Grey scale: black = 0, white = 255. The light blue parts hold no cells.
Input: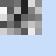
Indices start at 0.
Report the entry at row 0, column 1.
99
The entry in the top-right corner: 143
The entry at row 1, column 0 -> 248
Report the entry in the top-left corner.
99
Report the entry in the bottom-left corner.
207
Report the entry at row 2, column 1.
143
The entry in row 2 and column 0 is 219

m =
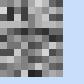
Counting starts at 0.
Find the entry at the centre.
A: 129
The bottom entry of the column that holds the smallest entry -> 36
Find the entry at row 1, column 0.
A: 213
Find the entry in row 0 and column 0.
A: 142
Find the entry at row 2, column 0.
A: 91
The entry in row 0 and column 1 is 129
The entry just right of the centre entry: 155
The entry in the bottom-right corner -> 155
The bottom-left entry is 142
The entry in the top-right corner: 77
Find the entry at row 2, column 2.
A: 200
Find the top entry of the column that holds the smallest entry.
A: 170
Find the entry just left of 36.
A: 200
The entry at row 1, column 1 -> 48
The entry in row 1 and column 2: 116
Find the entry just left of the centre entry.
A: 116
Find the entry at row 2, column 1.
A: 48
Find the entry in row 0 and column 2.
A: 170
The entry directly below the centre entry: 77

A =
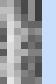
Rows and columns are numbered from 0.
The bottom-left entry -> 113
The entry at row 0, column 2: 113
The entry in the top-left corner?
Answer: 160
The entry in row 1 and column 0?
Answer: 191
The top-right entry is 61
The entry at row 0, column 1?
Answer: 176
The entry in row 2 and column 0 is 176
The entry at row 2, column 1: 206
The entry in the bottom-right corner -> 129

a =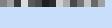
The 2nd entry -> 160
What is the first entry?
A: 130
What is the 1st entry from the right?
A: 160
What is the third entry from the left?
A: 58

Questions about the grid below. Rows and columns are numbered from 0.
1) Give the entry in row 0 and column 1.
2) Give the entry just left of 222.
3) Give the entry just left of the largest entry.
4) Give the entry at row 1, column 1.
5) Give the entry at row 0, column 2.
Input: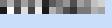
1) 177
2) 65
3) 25
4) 253
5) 91

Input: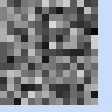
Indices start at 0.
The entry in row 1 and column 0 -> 131
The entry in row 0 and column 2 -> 61
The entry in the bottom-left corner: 105
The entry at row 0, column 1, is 90
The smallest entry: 8
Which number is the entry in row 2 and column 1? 146
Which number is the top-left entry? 175
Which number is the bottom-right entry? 162
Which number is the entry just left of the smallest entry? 36
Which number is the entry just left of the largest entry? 61
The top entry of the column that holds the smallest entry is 75
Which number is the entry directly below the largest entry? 105
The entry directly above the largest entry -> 131
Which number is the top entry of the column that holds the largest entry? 131
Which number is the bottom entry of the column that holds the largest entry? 131
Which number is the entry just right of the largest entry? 162
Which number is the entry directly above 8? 90
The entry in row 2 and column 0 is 131

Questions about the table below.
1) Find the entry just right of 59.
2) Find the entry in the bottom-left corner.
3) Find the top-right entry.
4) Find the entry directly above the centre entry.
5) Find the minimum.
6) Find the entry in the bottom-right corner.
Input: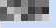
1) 87
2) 102
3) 117
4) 132
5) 46
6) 200
